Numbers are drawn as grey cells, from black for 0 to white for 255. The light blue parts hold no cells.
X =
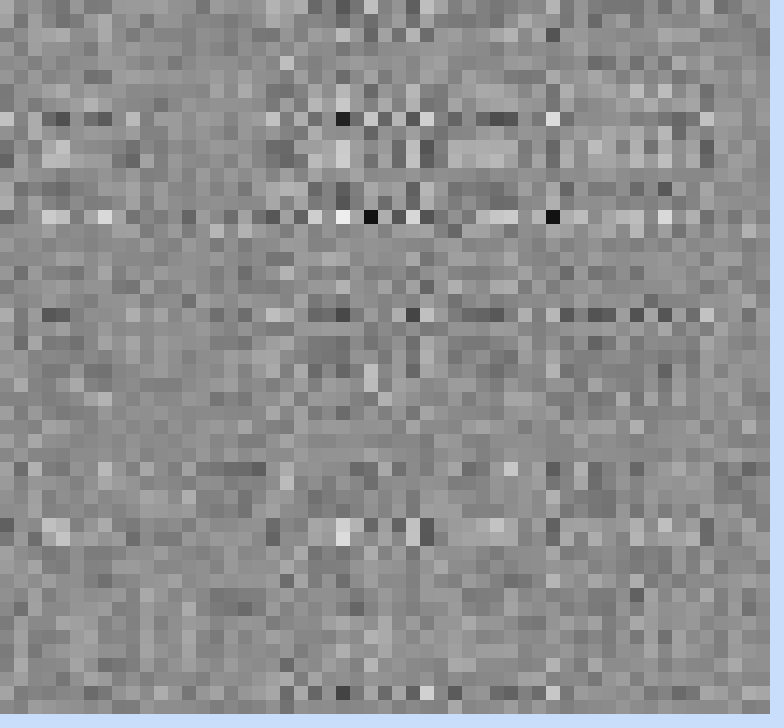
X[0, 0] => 169
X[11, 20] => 103
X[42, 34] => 125
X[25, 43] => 139
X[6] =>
[121, 145, 147, 160, 171, 145, 157, 147, 150, 137, 138, 135, 139, 138, 134, 162, 139, 170, 147, 117, 113, 130, 164, 141, 183, 152, 105, 150, 136, 183, 130, 122, 149, 156, 169, 167, 156, 135, 157, 115, 174, 147, 156, 165, 149, 187, 140, 188, 137, 160, 111, 143, 135, 147, 140]
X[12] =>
[147, 156, 144, 141, 126, 140, 138, 148, 137, 152, 127, 129, 148, 130, 154, 137, 152, 140, 152, 132, 158, 132, 162, 140, 147, 163, 137, 140, 141, 148, 135, 143, 141, 139, 130, 141, 137, 146, 144, 128, 142, 140, 148, 153, 141, 135, 138, 144, 136, 136, 135, 148, 154, 138, 133]
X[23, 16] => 131
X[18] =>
[136, 139, 138, 143, 159, 154, 140, 152, 137, 136, 136, 128, 140, 145, 143, 152, 139, 132, 139, 117, 117, 155, 153, 172, 165, 136, 148, 141, 143, 167, 116, 134, 159, 159, 143, 148, 167, 137, 133, 128, 150, 138, 156, 145, 141, 147, 147, 152, 140, 149, 126, 157, 157, 132, 141]
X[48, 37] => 161
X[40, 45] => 122
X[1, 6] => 153
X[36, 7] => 139
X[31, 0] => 159
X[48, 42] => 119
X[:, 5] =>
[151, 123, 142, 138, 141, 146, 145, 158, 144, 146, 144, 163, 140, 126, 139, 124, 140, 137, 154, 118, 140, 134, 128, 133, 113, 128, 148, 169, 138, 127, 141, 133, 140, 147, 129, 136, 140, 128, 154, 142, 144, 143, 148, 149, 160, 155, 158, 164, 144, 137, 144]
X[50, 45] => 140
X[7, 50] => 119
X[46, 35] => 157
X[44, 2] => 137
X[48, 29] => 137
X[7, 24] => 200
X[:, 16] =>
[147, 122, 128, 122, 143, 143, 139, 146, 133, 125, 148, 130, 152, 144, 140, 109, 140, 144, 139, 141, 144, 138, 136, 131, 126, 157, 153, 158, 131, 135, 144, 141, 153, 108, 125, 144, 130, 139, 148, 154, 153, 145, 121, 118, 143, 152, 146, 155, 143, 129, 135]
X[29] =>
[158, 125, 153, 132, 122, 127, 130, 151, 136, 145, 143, 149, 140, 136, 138, 138, 135, 134, 137, 167, 135, 160, 122, 137, 107, 131, 150, 127, 148, 118, 164, 148, 138, 136, 134, 127, 147, 152, 146, 155, 117, 141, 124, 132, 148, 129, 128, 132, 134, 131, 151, 139, 144, 146, 130]
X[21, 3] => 153
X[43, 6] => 150
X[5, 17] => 159
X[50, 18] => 132
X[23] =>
[147, 122, 146, 144, 158, 133, 135, 153, 137, 141, 138, 144, 141, 144, 152, 139, 131, 147, 132, 123, 122, 151, 152, 155, 153, 150, 122, 138, 126, 142, 121, 126, 147, 147, 140, 155, 153, 135, 128, 138, 146, 151, 150, 156, 141, 156, 137, 166, 125, 145, 126, 162, 143, 136, 150]
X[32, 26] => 162
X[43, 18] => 124
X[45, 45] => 120
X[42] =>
[144, 134, 159, 126, 142, 148, 141, 144, 152, 130, 169, 151, 134, 146, 136, 117, 121, 126, 127, 145, 155, 134, 144, 144, 140, 122, 137, 153, 141, 130, 153, 154, 153, 121, 125, 127, 160, 135, 143, 128, 133, 142, 123, 123, 142, 97, 162, 135, 158, 135, 169, 128, 149, 124, 141]
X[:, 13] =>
[144, 132, 129, 129, 137, 144, 138, 151, 141, 142, 132, 139, 130, 133, 136, 101, 125, 153, 145, 145, 152, 113, 153, 144, 143, 128, 136, 139, 150, 136, 136, 145, 135, 161, 126, 174, 154, 126, 151, 135, 141, 138, 146, 171, 154, 167, 162, 158, 138, 118, 140]
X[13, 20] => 179
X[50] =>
[137, 129, 156, 151, 146, 144, 137, 146, 123, 124, 150, 141, 141, 140, 136, 125, 135, 127, 132, 144, 114, 144, 140, 141, 133, 135, 137, 146, 128, 137, 131, 129, 168, 134, 138, 141, 156, 134, 152, 136, 127, 135, 138, 139, 149, 140, 137, 150, 143, 140, 139, 139, 152, 127, 131]

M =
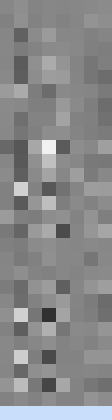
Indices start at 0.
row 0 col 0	135
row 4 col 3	171
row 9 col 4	142
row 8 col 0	137
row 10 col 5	141
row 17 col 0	128
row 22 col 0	144
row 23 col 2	147
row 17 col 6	137
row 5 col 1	94
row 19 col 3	129
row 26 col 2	143
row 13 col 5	133
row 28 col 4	131
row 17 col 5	134
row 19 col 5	132
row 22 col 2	118
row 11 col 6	121
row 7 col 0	138
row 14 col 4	126
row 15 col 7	127
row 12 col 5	158
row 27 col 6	119
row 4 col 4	148
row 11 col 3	192
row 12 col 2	138
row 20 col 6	148
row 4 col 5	132
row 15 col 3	141
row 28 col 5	131
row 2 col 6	129
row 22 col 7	111
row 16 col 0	121
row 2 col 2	139
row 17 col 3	142
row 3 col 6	128
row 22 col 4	164
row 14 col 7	140

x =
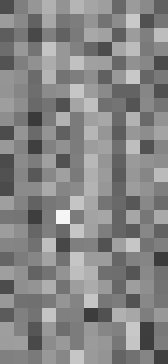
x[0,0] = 77
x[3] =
[109, 152, 116, 196, 151, 129, 103, 76, 166, 189, 122, 137]
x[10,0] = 153
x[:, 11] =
[96, 118, 189, 137, 74, 121, 80, 116, 147, 164, 133, 141, 187, 126, 107, 169, 97, 127, 59, 113, 114, 117, 153, 120, 124, 64]
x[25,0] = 128
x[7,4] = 81
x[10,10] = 82
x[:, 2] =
[150, 98, 72, 116, 145, 107, 110, 105, 58, 106, 63, 124, 88, 139, 98, 62, 102, 113, 134, 99, 148, 112, 115, 86, 73, 122]
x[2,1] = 119
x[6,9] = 99
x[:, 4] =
[147, 118, 97, 151, 151, 115, 143, 81, 178, 96, 145, 81, 160, 133, 124, 245, 106, 71, 114, 147, 115, 149, 128, 110, 153, 135]
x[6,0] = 148
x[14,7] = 116
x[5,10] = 102
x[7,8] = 116
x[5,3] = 180
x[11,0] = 75
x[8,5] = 123
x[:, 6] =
[165, 148, 168, 103, 160, 142, 156, 192, 160, 182, 157, 184, 175, 179, 167, 163, 161, 129, 156, 178, 171, 198, 60, 152, 155, 154]
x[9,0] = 76
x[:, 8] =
[104, 140, 94, 166, 103, 152, 99, 116, 106, 93, 112, 97, 91, 101, 105, 100, 101, 160, 102, 110, 103, 124, 177, 129, 119, 100]
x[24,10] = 61
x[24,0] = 157
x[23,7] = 134
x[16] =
[157, 143, 102, 127, 106, 198, 161, 126, 101, 91, 135, 97]
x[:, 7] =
[158, 115, 161, 76, 159, 96, 138, 112, 167, 150, 162, 149, 155, 151, 116, 166, 126, 82, 156, 111, 154, 119, 81, 134, 151, 148]
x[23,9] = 200
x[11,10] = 146
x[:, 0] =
[77, 156, 93, 109, 83, 149, 148, 158, 142, 76, 153, 75, 81, 75, 159, 118, 157, 133, 101, 159, 76, 153, 91, 158, 157, 128]
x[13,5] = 138
